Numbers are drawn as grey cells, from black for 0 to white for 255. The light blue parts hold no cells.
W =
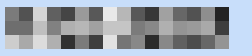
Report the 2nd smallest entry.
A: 43
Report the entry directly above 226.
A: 197
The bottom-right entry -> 148
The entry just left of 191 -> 110
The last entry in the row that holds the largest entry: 35
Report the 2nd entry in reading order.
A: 82
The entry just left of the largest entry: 88
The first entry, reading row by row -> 123
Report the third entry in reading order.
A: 213
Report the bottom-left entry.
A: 205
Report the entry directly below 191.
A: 220
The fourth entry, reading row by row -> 96
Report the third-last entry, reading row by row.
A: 76
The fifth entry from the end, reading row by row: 136

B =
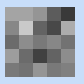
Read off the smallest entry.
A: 57
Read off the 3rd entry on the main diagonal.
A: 121
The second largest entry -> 172
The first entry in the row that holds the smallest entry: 164
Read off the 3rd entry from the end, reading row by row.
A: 149
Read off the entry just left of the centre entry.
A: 141
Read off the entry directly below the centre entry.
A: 65

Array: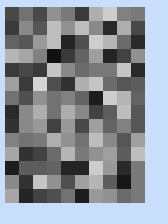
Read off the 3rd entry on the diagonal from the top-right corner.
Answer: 181
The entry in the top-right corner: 121
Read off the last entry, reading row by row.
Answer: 121
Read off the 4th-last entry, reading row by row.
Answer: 153
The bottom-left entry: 166
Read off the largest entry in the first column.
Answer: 181
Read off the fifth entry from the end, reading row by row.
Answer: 29
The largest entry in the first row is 205
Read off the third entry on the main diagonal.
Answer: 153
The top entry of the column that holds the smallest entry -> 145
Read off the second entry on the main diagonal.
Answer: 137
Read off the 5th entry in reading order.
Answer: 121
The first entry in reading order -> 72
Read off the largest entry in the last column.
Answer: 189
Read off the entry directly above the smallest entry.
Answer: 189
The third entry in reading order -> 72
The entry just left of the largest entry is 58
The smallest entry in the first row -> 58
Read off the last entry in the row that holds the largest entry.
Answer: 93
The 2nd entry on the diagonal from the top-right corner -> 174
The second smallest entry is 23
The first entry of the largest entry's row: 159
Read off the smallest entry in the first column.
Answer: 29

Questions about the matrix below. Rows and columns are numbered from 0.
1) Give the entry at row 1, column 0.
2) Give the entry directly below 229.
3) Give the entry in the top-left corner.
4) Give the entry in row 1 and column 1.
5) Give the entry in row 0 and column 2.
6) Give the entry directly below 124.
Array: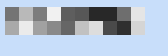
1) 169
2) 213
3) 116
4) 235
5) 124
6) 161

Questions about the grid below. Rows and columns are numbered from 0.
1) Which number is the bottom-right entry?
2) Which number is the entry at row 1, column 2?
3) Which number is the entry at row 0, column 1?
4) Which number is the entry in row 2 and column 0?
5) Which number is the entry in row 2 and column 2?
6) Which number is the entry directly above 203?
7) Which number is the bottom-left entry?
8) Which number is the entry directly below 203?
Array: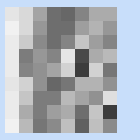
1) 138
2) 151
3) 217
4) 235
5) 138
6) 217
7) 241
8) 124

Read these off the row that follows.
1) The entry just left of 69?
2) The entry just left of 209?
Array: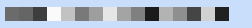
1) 143
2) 69

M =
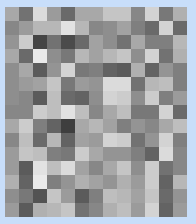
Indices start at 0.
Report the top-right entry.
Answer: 176
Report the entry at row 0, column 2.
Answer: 219
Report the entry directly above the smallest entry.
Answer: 226
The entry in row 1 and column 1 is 155
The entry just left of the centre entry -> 190
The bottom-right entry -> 155
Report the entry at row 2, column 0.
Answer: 148
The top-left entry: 168
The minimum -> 62
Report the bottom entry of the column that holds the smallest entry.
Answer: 197
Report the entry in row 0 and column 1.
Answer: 114
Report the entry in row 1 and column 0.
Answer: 135
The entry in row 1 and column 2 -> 183
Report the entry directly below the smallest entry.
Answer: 99
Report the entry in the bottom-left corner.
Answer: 155
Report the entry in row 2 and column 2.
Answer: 69
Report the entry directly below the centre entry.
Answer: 183
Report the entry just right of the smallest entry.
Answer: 168
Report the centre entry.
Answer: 135
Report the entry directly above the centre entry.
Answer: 142
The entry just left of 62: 99

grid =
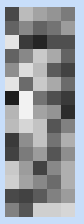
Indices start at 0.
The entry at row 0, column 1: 187
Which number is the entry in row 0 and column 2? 163
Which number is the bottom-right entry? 214
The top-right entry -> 123
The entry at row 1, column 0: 99
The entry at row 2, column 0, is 228
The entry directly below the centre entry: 195
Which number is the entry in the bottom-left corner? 129
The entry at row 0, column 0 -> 73
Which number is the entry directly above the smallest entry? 228
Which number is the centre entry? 163
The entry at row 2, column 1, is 58
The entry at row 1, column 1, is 136
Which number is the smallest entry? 29

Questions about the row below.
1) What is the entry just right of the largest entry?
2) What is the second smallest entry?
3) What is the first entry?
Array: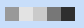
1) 202
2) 119
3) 153
